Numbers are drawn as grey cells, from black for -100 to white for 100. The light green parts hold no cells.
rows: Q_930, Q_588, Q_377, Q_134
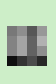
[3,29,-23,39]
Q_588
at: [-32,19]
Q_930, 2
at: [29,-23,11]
Q_377, 1
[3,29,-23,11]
Q_377

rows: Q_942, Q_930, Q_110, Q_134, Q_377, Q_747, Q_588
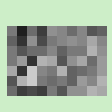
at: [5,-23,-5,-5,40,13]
Q_110, 4
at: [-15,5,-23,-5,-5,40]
Q_110, 3
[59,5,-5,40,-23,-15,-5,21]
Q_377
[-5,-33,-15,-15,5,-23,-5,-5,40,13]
Q_110
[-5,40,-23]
Q_377
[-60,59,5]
Q_377
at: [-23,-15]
Q_377, 6

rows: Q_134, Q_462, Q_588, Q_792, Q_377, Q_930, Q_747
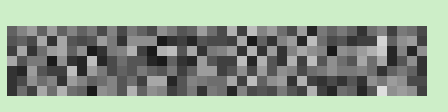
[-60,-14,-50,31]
Q_747
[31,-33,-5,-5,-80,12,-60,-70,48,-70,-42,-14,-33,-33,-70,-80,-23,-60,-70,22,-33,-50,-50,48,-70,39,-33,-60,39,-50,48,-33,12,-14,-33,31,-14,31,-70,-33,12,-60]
Q_792

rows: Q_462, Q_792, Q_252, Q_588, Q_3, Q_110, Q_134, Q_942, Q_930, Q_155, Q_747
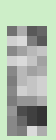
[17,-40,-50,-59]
Q_930
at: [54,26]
Q_588, 2
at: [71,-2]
Q_792, 1
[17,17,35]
Q_942
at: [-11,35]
Q_462, 0

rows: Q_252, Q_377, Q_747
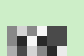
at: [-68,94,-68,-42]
Q_377, 1
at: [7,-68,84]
Q_747, 3
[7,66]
Q_252
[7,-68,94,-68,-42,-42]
Q_377
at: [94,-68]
Q_377, 2
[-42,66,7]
Q_747
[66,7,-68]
Q_747

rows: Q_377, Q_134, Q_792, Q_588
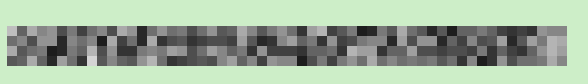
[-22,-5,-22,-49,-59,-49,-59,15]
Q_377
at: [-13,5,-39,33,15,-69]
Q_377, 8
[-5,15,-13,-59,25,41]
Q_377
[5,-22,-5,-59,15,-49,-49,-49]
Q_792
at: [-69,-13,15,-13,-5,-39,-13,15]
Q_377, 13
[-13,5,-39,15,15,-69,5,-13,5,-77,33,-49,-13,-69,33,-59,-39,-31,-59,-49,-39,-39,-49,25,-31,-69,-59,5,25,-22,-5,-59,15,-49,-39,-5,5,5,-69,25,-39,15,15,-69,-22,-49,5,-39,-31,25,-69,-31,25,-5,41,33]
Q_134

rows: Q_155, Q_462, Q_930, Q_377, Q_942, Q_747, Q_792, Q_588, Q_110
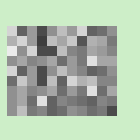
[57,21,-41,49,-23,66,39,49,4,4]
Q_747
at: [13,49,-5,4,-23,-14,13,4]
Q_110, 0
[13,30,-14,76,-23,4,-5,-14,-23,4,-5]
Q_588
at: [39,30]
Q_462, 8
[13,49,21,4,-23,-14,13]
Q_942
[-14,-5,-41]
Q_110
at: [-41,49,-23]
Q_747, 3

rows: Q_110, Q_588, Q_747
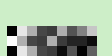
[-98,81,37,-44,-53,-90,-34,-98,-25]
Q_747
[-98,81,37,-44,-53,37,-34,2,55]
Q_110
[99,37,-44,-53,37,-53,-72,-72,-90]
Q_588
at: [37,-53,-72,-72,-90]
Q_588, 4
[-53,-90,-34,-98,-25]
Q_747

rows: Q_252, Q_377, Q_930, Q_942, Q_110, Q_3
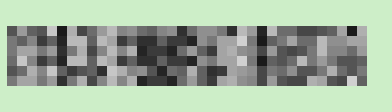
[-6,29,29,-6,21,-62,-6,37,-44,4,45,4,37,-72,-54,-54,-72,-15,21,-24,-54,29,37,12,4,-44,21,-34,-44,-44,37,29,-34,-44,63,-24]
Q_3
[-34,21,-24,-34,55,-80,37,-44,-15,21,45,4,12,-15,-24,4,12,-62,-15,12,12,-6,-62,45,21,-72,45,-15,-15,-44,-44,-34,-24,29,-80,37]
Q_252

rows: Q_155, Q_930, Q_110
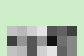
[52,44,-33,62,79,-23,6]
Q_110
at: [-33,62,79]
Q_110, 2
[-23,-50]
Q_155
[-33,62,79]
Q_110
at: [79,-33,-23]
Q_155, 3

